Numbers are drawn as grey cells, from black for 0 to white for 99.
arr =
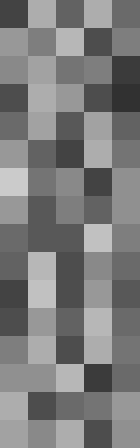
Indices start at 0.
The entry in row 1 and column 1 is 49
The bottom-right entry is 56
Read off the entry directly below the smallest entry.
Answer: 38
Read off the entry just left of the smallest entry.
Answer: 30
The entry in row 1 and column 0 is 59
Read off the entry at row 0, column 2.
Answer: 38
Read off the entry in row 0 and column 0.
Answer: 26
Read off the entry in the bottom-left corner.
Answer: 63
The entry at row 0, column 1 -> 67
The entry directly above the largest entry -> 59
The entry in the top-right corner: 41
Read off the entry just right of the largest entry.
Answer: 45
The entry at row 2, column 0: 53
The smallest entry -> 19

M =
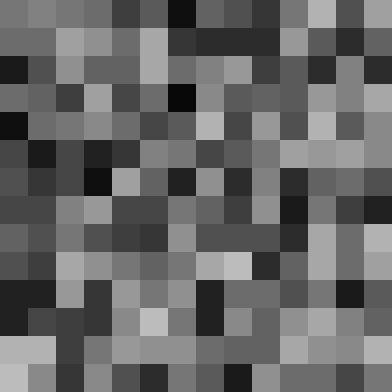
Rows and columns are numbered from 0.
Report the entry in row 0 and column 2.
46
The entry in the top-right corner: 62
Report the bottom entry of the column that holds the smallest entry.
46
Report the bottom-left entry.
73
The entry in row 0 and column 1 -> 50
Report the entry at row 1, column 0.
42
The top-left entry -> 46
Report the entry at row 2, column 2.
56
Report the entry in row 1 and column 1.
42
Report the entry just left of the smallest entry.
42
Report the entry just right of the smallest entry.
53
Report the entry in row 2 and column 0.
10
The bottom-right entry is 46

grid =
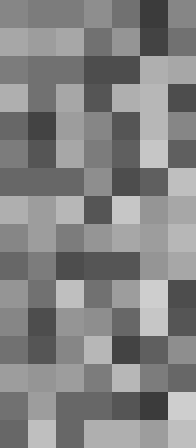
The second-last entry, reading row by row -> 61
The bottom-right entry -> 74
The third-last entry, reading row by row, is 68
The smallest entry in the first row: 23
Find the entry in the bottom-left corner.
40
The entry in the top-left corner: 52
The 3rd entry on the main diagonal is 44
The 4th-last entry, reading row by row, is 68
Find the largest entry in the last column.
80
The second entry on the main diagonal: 61
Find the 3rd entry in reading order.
48
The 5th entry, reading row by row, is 44
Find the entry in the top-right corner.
52
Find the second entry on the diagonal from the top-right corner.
26
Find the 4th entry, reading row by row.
55
